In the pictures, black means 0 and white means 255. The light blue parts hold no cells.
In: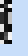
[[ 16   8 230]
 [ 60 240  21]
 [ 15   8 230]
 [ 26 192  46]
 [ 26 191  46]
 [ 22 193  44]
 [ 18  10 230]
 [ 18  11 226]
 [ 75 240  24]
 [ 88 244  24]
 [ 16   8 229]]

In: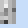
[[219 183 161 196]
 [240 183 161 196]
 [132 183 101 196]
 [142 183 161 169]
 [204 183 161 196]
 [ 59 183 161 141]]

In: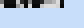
[[ 16  16  15 201  44  16 134  14  15  38 160 160 180 218  16 120]
 [  8   8   7 152 198   8 216   6   8 200 219 221 220 211   7 217]]

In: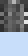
[[ 65 116 180 105  63  64  69]
 [ 73  96  84  64 116  58  53]
 [ 81 107  95  66 124  46  46]
 [ 58 136  79 101 117 219 119]
 [ 89  96  82  80 122  68  45]
 [ 65 103  92 111 107 228 101]
 [ 87 101  86  76 128  65  47]
 [ 71  95  84  68 114  59  46]]

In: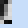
[[ 22 170  40]
 [124 219  28]
 [123 215  30]
 [147 220  35]
 [202 211 118]
 [ 16   9 201]]

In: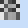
[[188  80  53 222  60]
 [ 89 166 175  47 223]
 [190  80  53 224  60]
 [120 167 162  86 231]
 [120 166 161  87 230]]

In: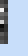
[[ 54  72]
 [ 82  95]
 [ 51 241]
 [ 96 111]
 [ 73  88]
 [ 83 207]
 [ 47  11]
 [ 49  36]
 [ 68  92]
 [ 61  71]
 [ 68  85]]
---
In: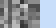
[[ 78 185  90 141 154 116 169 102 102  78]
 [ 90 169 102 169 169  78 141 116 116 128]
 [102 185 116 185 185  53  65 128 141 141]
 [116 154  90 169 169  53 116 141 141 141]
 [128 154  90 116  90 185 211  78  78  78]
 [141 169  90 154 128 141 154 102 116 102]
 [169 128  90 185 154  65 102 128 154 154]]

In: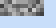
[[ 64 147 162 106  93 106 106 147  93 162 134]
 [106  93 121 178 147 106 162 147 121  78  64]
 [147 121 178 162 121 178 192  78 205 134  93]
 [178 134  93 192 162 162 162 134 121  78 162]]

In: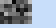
[[ 35 178 120 120 106  35 148 178]
 [ 47  90  47  90  90  61 106 135]
 [ 61  47  35  77  77  77  77 106]
 [120  47  61 106  61 120  61  90]
 [135 106  90 135   5  47  19  90]
 [163 148 163   5  90  77 106 190]]

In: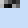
[[184  21   7 157  99]
 [200 129  74  33  60]]

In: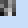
[[ 18 100 215  46]
 [ 58 146 185  85]
 [ 85  70 159 116]
 [131  70 146 100]]

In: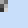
[[ 50 208]
 [ 80 178]
 [165 108]]

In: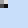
[[ 71  16]
 [160 223]]

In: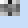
[[117  92 129 144  92]
 [144 117 104 129 104]
 [195 183  67 171 159]
 [249 222  28 209 171]]

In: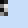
[[  6  46]
 [ 19 187]
 [130 230]
 [143  62]]
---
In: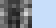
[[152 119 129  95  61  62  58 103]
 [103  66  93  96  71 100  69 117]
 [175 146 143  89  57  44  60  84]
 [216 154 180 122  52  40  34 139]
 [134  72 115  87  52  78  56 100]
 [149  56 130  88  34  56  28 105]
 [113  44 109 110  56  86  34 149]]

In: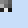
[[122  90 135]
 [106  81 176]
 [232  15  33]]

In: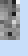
[[ 30 247 101  84 118]
 [ 78 178 131 116 119]
 [103 147 145 136 118]
 [ 27 194 164 155 107]
 [143 178 175 155 126]
 [210 162 101 124 128]
 [164 118 160 116 106]
 [136 152 153 149 142]
 [145 136 180 128  43]
 [115 156 152 144 118]]

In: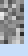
[[158 140 106 173  85 121]
 [150  86 155 191 112 203]
 [146  60 107  90 165 113]
 [142 134 234 172 122  94]
 [ 88  99 215 108 150 203]
 [142 144 115 150 120 140]
 [114  58 135 119 149 151]
 [206 151 136 128 118 123]
 [191  42 167 118 126 107]
 [193 162 199 113 147 168]
 [209 144 125  69 146 188]]

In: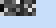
[[ 90  41 174  69  68 109 241  27  89]
 [ 58 219  14  86  83  84  61  47 170]
 [227  60   7 201  64  41 129  43  63]
 [ 41  99 210  83 100  91  26  44  73]]

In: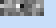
[[152 148  57 141 172 128 159 127  99 123 113]
 [202 150 196 174 166 147 245  19  99  96 150]
 [137 113  86 126 126 124 159  93  99 123 149]
 [111  78  86 141  99 115 107 143  99  91 150]]
